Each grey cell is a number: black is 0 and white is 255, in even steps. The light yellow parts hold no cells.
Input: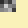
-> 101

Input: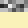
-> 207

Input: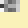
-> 158

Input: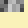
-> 57

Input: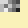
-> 214

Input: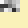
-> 175
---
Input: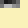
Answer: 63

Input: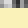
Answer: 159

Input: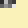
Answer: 86

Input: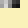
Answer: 61

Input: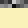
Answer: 114

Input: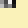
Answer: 241

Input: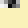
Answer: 23
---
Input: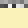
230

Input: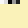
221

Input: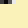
89

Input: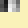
233

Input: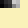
188

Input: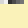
214

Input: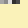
167
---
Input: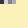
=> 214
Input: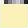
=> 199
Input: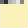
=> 195
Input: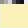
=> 33
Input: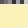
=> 156
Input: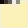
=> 97
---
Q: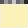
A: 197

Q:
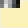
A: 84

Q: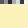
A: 172

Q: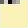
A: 144

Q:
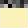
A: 79

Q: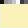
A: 196

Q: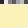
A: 92

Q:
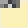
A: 102

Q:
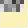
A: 55
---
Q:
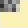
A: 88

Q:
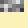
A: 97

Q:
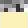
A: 115

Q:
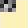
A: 105

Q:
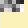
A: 198

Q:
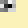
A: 143

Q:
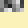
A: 143

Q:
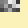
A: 126
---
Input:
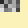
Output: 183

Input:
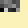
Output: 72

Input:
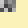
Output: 189

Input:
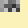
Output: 162

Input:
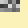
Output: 58

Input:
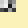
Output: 214
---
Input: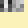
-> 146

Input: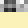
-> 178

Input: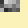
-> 104

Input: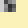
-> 59

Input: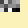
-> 17

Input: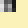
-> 143

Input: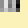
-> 171
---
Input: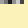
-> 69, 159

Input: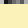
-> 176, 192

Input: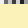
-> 159, 239

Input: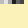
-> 70, 188

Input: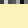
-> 116, 59

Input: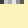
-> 91, 62

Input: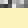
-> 123, 79
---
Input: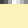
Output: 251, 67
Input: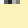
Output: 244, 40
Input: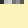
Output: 205, 45
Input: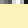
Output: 253, 23
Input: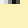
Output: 241, 17
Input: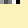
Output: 243, 2
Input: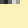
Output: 214, 37
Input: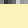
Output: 206, 54
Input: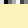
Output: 245, 9
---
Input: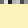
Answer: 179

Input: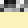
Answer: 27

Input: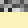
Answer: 154

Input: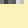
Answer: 93

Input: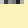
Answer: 118

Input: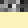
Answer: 111
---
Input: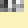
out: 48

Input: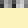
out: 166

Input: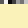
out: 244

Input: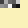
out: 173

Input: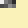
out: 126

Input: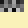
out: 119

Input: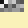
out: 245

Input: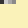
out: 205

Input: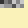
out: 123
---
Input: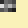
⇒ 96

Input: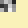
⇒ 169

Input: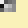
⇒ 108

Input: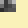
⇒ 122

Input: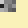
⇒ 131

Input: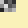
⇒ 99
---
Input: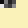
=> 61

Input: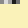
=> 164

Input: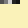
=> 210

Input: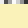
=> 162

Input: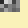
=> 129

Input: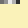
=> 235

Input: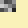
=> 191

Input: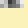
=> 99
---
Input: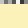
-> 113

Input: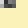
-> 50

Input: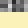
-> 123

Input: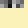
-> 105

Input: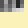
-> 167

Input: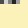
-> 211
